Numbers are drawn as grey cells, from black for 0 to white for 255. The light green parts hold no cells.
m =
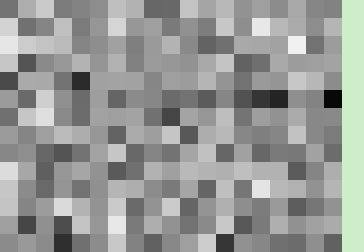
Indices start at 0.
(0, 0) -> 114
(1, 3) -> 192
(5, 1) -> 106
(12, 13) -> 87
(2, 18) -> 156
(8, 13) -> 161
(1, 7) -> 151
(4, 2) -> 169
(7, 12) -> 184
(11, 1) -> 133
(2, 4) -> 132
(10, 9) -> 122
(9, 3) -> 151
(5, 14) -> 53
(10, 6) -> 181
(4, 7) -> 162
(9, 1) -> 167
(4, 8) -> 134
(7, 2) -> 159
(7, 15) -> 134
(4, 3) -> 115
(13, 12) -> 54
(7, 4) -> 173
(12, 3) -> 77
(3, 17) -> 159
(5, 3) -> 144
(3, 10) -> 146
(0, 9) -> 104
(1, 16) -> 171
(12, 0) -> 159
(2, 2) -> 195
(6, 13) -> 116
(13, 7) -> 130
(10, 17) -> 146
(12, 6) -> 231
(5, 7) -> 139
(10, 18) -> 181
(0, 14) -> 159
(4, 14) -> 154

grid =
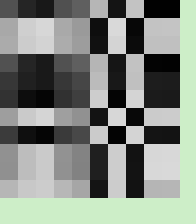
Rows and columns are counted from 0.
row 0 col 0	81
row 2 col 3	172
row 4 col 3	55
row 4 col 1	32
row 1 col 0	168
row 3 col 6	21
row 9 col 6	205
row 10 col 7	18
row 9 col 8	216
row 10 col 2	204
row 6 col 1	202
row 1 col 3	169
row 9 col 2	202
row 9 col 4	130
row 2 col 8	192
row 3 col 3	81
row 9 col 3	145
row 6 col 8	203
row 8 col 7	18
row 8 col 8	215
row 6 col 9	204
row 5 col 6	4
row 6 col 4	145
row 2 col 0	171
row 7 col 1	15
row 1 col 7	7
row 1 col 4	154
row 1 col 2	215
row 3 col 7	194
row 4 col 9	28
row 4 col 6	24
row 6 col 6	215

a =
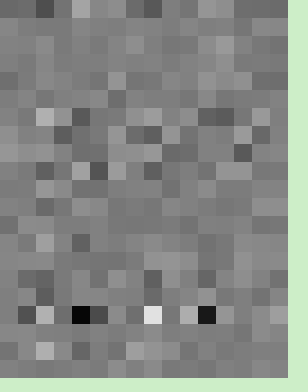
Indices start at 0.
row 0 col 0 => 105
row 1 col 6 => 126
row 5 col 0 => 125
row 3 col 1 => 122
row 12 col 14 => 117
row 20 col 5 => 123
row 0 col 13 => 110
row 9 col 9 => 119
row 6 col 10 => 141
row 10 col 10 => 129
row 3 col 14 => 123
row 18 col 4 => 122
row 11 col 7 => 123
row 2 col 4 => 129
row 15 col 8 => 96
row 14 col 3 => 122
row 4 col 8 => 120
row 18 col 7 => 130
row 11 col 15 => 142
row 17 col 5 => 75
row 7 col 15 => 129
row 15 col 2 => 100
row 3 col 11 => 134
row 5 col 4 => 131
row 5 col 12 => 119
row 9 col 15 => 121
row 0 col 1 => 108
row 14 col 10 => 141
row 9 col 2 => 96
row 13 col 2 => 159
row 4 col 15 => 110
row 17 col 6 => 139
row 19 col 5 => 125
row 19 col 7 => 158
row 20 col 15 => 131
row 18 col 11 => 125
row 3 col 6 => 131

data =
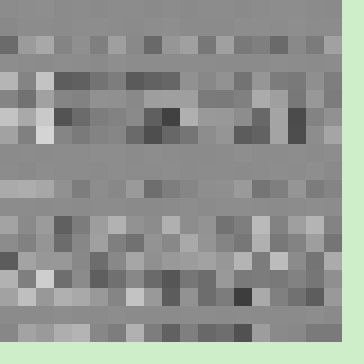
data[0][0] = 140
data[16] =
[162, 191, 152, 176, 169, 153, 133, 195, 153, 92, 146, 109, 124, 61, 170, 128, 113, 93, 153]
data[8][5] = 141
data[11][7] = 138
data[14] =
[92, 163, 151, 152, 136, 109, 136, 166, 144, 153, 156, 162, 151, 180, 124, 188, 139, 116, 171]
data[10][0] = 170
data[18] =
[135, 163, 154, 174, 180, 135, 125, 177, 125, 97, 127, 104, 110, 81, 157, 138, 136, 122, 122]
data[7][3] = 133
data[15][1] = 127
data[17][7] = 139
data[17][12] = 139
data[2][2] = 168
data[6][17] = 131
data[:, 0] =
[140, 137, 107, 141, 181, 132, 195, 162, 139, 140, 170, 140, 163, 140, 92, 178, 162, 139, 135]
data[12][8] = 140
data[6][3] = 83
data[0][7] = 140
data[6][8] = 95
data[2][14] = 127
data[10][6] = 136
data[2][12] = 160
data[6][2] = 201
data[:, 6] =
[140, 140, 159, 142, 125, 144, 130, 134, 141, 141, 136, 140, 178, 127, 136, 112, 133, 141, 125]
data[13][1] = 129
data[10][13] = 154
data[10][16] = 149
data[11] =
[140, 140, 139, 140, 139, 140, 140, 138, 138, 139, 141, 139, 141, 141, 140, 139, 140, 141, 140]
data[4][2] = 195
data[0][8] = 138
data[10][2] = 167
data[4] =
[181, 132, 195, 93, 96, 115, 125, 90, 98, 102, 145, 136, 146, 115, 150, 124, 121, 143, 126]
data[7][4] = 122

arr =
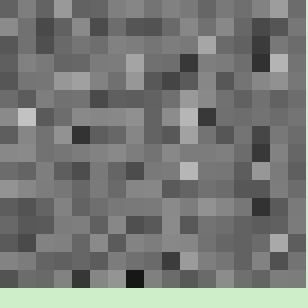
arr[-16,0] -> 98
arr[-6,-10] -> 134
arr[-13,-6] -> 126
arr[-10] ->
[138, 194, 90, 109, 137, 134, 136, 144, 99, 140, 182, 56, 112, 109, 115, 108, 116]
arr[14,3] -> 96
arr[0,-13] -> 98
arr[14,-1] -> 115
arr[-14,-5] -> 106
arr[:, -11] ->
[127, 109, 129, 124, 112, 95, 136, 103, 137, 101, 106, 120, 135, 91, 124, 148]
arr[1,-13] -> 138
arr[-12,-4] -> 116
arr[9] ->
[108, 100, 126, 94, 77, 121, 101, 76, 121, 123, 182, 119, 118, 93, 151, 123, 95]
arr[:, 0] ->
[98, 139, 87, 95, 86, 108, 138, 94, 136, 108, 147, 93, 104, 90, 131, 83]
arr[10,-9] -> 135
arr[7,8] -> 99
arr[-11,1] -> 92
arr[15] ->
[83, 108, 105, 130, 55, 134, 148, 23, 128, 107, 88, 106, 140, 111, 100, 125, 124]
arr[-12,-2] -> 145
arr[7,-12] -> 94
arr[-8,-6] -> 124
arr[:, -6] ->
[102, 113, 166, 126, 135, 137, 56, 115, 124, 119, 113, 146, 115, 114, 126, 106]
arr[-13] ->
[95, 129, 121, 101, 103, 123, 124, 164, 112, 110, 56, 126, 123, 110, 49, 180, 115]
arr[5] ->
[108, 92, 126, 113, 115, 74, 95, 93, 98, 112, 153, 137, 113, 97, 113, 98, 109]
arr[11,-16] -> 83
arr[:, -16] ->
[126, 113, 113, 129, 117, 92, 194, 134, 138, 100, 135, 83, 88, 74, 124, 108]
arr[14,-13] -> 102
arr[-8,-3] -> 56
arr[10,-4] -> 87
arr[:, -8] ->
[129, 106, 125, 110, 69, 112, 140, 88, 136, 123, 90, 138, 139, 136, 60, 107]

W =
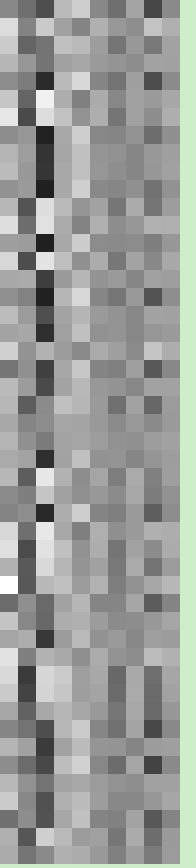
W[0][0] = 136
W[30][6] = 117
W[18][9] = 154
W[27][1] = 126
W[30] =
[224, 75, 225, 192, 146, 173, 117, 162, 139, 171]
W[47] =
[171, 117, 138, 176, 172, 153, 128, 157, 123, 155]
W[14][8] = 136
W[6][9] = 174
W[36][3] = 169
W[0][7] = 164
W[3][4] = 167
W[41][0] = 180
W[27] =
[139, 126, 197, 161, 144, 152, 139, 168, 124, 145]
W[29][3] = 168
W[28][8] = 94
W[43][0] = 184
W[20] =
[117, 144, 64, 167, 199, 132, 128, 159, 88, 135]
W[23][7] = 153
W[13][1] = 156
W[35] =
[165, 173, 56, 155, 185, 146, 154, 135, 159, 156]
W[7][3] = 168
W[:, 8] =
[70, 195, 120, 162, 77, 154, 141, 109, 152, 151, 114, 117, 177, 126, 136, 161, 83, 162, 150, 197, 88, 162, 103, 138, 157, 149, 128, 124, 94, 176, 139, 115, 167, 92, 152, 159, 188, 110, 107, 105, 72, 156, 67, 161, 151, 88, 109, 123]
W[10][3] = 168
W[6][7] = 161
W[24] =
[180, 144, 123, 163, 165, 157, 146, 144, 157, 161]
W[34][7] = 141
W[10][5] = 137
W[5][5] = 171
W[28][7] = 154
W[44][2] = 81
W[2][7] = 152
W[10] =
[146, 154, 32, 168, 207, 137, 134, 144, 114, 146]
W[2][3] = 192
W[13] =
[158, 156, 32, 168, 204, 140, 138, 140, 126, 151]
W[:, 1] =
[111, 131, 100, 150, 124, 100, 74, 151, 158, 152, 154, 84, 109, 156, 77, 171, 130, 155, 167, 147, 144, 156, 93, 133, 144, 163, 93, 126, 142, 111, 75, 89, 88, 143, 135, 173, 127, 59, 67, 98, 115, 161, 108, 145, 136, 141, 86, 117]
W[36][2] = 178

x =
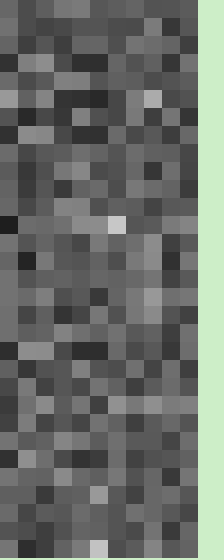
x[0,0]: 103
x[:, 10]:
[91, 86, 63, 114, 92, 82, 53, 104, 71, 69, 60, 90, 132, 89, 118, 89, 118, 65, 112, 109, 63, 84, 128, 84, 109, 97, 117, 86, 71, 102, 99]
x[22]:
[59, 112, 138, 91, 117, 64, 145, 120, 143, 123, 128]
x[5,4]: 49
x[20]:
[96, 55, 82, 86, 128, 83, 77, 112, 68, 110, 63]
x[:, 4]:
[122, 84, 100, 48, 126, 49, 128, 50, 110, 135, 98, 129, 139, 71, 84, 91, 88, 69, 111, 46, 128, 73, 117, 69, 118, 51, 105, 96, 107, 100, 122]
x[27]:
[95, 95, 58, 93, 96, 153, 88, 66, 103, 109, 86]
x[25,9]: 85
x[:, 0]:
[103, 113, 100, 50, 106, 153, 83, 49, 107, 91, 99, 103, 30, 115, 101, 114, 114, 111, 111, 46, 96, 72, 59, 65, 115, 49, 116, 95, 106, 83, 117]
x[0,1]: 76
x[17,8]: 138
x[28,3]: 87
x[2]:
[100, 63, 85, 62, 100, 101, 79, 115, 108, 100, 63]
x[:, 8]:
[83, 123, 108, 96, 76, 171, 62, 88, 96, 54, 107, 68, 90, 140, 138, 116, 152, 138, 97, 88, 68, 91, 143, 90, 89, 81, 102, 103, 103, 115, 132]
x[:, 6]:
[93, 76, 79, 101, 96, 71, 71, 106, 84, 81, 77, 96, 199, 98, 78, 98, 100, 81, 113, 105, 77, 97, 145, 97, 111, 108, 119, 88, 84, 84, 78]
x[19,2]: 140
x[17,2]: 95
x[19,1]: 141
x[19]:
[46, 141, 140, 73, 46, 46, 105, 74, 88, 56, 109]
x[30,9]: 87
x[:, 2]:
[94, 68, 85, 141, 89, 132, 72, 135, 88, 79, 85, 92, 105, 100, 120, 95, 126, 95, 99, 140, 82, 66, 138, 68, 97, 110, 98, 58, 91, 62, 62]
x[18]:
[111, 94, 99, 130, 111, 97, 113, 88, 97, 62, 112]
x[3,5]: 47
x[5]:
[153, 97, 132, 52, 49, 41, 71, 124, 171, 73, 82]

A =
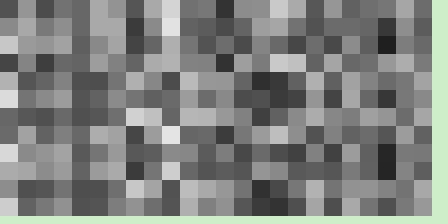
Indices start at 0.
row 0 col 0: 82
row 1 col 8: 138
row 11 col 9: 84
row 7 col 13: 119
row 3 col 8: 171
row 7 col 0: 106
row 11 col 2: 120
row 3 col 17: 98
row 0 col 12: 51
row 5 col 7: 116
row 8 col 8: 93
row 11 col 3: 145
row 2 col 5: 137
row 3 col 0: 69
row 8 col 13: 72
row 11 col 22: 121
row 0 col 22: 166
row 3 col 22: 173
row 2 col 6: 164
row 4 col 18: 96
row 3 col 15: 201
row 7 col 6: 162
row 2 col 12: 109
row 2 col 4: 95
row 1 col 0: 138
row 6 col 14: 64
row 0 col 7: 85
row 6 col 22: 108
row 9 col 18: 86
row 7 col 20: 108
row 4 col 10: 186
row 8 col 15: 77
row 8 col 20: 96
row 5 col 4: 84
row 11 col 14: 59
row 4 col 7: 176
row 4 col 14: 47
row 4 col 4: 79
